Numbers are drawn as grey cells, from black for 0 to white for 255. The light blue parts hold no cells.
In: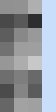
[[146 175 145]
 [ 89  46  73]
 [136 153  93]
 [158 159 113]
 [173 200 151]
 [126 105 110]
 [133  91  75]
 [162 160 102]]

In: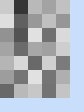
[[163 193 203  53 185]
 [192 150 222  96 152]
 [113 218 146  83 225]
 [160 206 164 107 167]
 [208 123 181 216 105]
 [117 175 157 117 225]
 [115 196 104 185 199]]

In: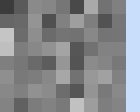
[[114 128  60  90 138 134 118  73 169]
 [ 82 118 102 105 148  80 129 158 126]
 [116 117 197 108 142 107 116 114 136]
 [130 130 191 125 136 146 164  86 114]
 [133 120 127 119 106  93 150  84 139]
 [161 129 143 121 125 136 167 114 152]
 [121 137 136 128 145 139 109  86 148]
 [126 132 131  97 124 130 121 193 157]]

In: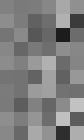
[[168 144 129 122 124 135]
 [177  59 141 124  97 110]
 [ 28 108 117 138  87 103]
 [142 135 135 103 121 111]
 [107 133 140 128 154 177]
 [ 97 152 116 115  99 162]
 [114 112 123 115 155 160]
 [139 194 122  93 129 102]
 [192  92 142 125 149 109]
 [ 46 174 136 104 169 146]]

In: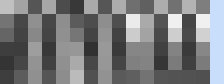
[[179 126 192 163  85 167  76  56 170  86 173 111  96 173 113]
 [ 70 240 116  71 144  71 142  91  77 142  79 235 170  84 240]
 [ 74 209 101  67 136  69 144 118  68 148  66 204 163  74 206]
 [ 58 135  62  61 158  56 149 151  49 153  58 134 134  65 131]
 [ 64 123  52  70 147  64 144 170  71 151  69 128 131  54 123]
 [ 82  80  62  92 144  85 141 187  81 146  90  95 115  85  83]]

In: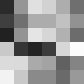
[[173 111  43 150 224 210]
 [193 146  63 112 172 172]
 [177 108  33 147 229 214]
 [215 251 201  53  35  60]
 [ 97 132 219 218 170 163]
 [106 153 242 200 138 138]]

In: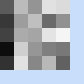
[[225 219  91 187 148]
 [106 145  56 157 191]
 [228 245  66 171 165]
 [127 120  13 207 150]
 [184  97  50 226 135]]

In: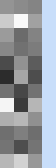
[[139 132 148]
 [249 161 203]
 [107 131 155]
 [113 124 136]
 [146  92  75]
 [165  77  44]
 [ 71 114 114]
 [ 59 182 245]
 [183 144 174]
 [127 110 111]
 [ 78 116 116]
 [210 152 183]]
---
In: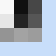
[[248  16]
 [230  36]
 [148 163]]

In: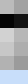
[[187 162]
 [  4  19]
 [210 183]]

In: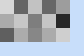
[[215 101]
 [171 199]
 [ 95 172]]

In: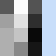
[[ 89 252]
 [160 225]
 [175 196]]

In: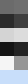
[[107 111]
 [ 43  63]
 [212 220]]

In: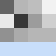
[[100 182]
 [233  55]
 [145 171]]

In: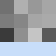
[[113 176]
 [124 134]
 [ 58 143]]
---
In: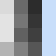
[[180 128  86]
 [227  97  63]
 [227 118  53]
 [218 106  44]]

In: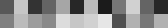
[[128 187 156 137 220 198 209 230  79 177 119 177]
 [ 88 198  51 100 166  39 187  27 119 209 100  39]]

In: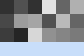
[[ 60  37 215 145 133 122]
 [ 72 156 165  81 186 101]
 [ 49  81  49 226 101 176]]

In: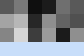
[[133 213  61 155  27 143]
 [164 183  39 143  99  80]
 [ 89 121  15  27 111  89]]

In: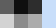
[[211 140 172]
 [ 94  15  45]]

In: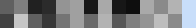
[[ 65 198  96  55 116 160 106 179  87 127 148 189 138]
 [ 96 127  33  43 148 160  23 169  23  14 169 138 179]]
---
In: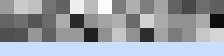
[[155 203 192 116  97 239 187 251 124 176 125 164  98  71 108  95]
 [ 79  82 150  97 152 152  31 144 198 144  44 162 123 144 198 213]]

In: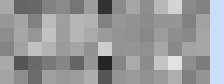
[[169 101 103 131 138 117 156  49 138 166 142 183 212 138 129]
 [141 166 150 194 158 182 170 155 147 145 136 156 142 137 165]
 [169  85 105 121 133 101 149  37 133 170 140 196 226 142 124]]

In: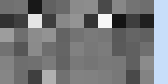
[[112 115  24  97 105 139 141  73 135 115 110]
 [157 111 140 147  99 115 122 119  89 101  96]
 [131 110 112 123  99 121 117 121 120  96 139]]

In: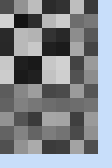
[[ 78 147 189  43  50 190  57]
 [ 41 185 179  51  40 141  88]
 [200  31  25 199 209  67 154]
 [ 92 135 158  71  75 155  85]
 [147  84  58 166 164  63 154]
 [ 80 146 171  59  62 163  78]]

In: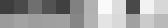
[[ 62  74 111  82  64 129 178 250 221  73 242 215]]

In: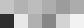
[[196 178 189 173 156 172]]
